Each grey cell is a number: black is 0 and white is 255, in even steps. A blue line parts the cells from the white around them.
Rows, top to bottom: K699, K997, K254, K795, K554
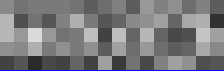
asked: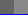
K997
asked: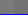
K699

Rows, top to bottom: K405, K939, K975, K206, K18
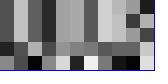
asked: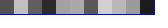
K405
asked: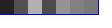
K206
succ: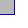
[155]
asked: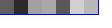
K405

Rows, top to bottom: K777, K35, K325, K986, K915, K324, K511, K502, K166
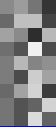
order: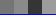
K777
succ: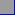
[117]
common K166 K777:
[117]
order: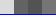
K166

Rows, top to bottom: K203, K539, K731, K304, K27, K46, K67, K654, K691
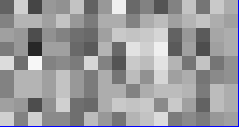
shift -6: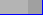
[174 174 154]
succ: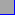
[173]
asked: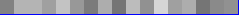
K46
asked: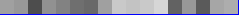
K731

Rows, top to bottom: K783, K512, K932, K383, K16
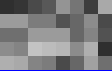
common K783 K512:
[74]
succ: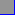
[117]
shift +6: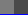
[130  80]

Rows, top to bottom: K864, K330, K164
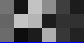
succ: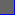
[195]
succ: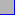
[28]
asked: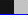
K864
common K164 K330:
[28]
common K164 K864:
[28]

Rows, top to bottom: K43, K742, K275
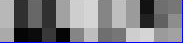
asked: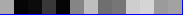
K275
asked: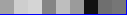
K43
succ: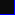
[56]

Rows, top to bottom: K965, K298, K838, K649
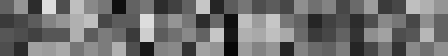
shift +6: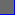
[112]
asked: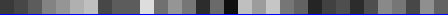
K298
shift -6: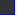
[45]
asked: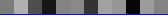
K649
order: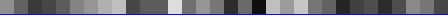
K298

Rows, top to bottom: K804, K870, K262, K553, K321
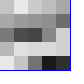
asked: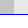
K804
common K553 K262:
[209]
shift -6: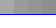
[162 149 143 137]
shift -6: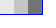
[226 190 109]

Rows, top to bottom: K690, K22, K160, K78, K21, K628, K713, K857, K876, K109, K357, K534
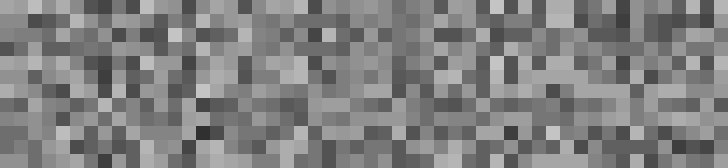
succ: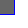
[181]
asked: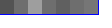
K857

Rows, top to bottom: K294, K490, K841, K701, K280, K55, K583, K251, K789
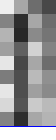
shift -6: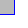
[180]
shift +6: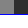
[137  52]
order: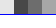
K280

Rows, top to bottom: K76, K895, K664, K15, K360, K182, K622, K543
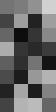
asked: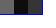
K664
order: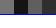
K360

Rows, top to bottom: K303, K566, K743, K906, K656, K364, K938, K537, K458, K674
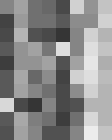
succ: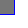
[222]
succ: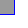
[112]
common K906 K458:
[89]
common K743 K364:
[209]
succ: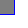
[112]
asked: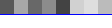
K364
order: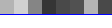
K743

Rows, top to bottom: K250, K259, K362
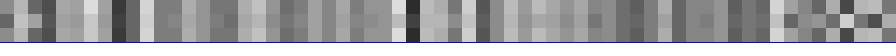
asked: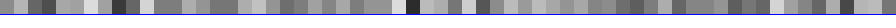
K250
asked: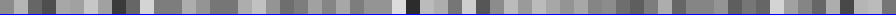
K362

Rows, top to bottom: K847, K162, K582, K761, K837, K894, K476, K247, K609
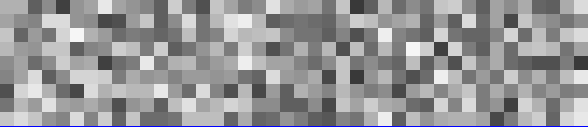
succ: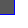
[132]
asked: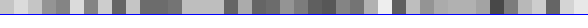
K609

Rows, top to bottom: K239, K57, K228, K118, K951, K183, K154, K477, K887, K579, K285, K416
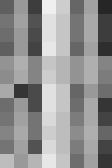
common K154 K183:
[169]
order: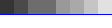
K477
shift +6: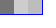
[122 211 195]

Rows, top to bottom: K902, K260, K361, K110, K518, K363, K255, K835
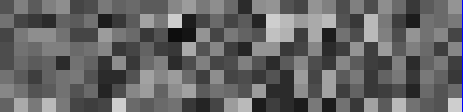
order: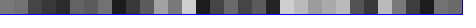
K260
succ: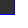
[142]

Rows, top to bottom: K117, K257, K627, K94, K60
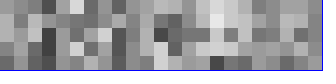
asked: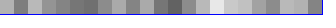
K257
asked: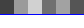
K94
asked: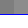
K117
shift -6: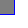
[120]
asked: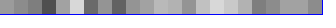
K117

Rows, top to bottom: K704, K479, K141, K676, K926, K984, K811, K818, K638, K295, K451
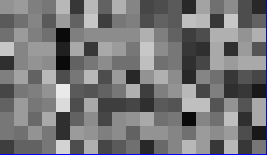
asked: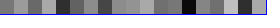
K638
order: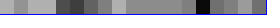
K141
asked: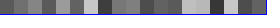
K479
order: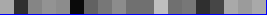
K926
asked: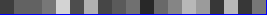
K451
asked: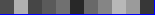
K451
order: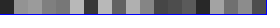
K704

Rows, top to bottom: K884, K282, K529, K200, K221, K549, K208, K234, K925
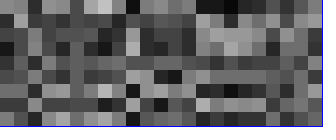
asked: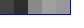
K529
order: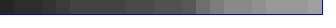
K529
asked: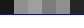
K208
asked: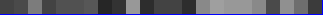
K529
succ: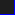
[51]
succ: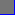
[87]

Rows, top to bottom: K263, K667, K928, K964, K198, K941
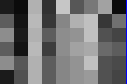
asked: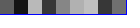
K667
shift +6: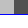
[198  87]
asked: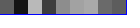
K964
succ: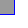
[81]
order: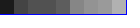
K941
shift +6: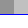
[153 198]

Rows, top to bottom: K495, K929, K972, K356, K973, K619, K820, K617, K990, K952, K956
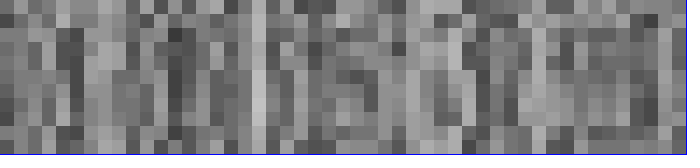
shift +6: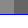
[143 107]
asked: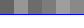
K990
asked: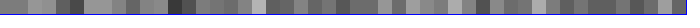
K972
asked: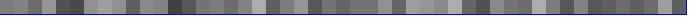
K952

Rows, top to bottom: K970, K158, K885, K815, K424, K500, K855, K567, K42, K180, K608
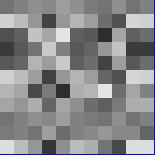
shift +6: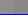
[149 142]
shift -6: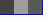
[ 60 151  82]

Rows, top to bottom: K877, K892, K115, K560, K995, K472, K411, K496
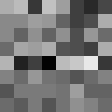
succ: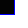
[187]
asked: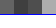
K892
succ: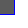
[122]

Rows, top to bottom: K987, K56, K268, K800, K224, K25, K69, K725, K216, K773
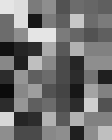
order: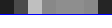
K224
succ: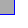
[89]
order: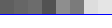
K987
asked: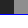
K224
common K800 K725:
[44]

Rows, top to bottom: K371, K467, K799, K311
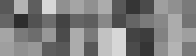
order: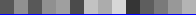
K311
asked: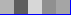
K371
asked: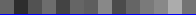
K467

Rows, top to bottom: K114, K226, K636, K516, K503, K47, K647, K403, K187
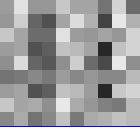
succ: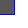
[143]
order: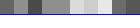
K503
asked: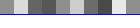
K503
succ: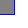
[121]
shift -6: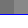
[109 130]
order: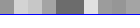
K636
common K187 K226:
[177]

